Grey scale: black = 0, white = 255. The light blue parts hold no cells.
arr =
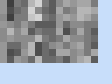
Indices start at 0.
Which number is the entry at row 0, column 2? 123
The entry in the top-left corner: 151
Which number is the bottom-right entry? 92
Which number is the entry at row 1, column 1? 78
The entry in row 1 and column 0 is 151
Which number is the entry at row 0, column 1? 63
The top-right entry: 123
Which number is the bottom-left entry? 151
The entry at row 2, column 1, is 63
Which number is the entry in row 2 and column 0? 139
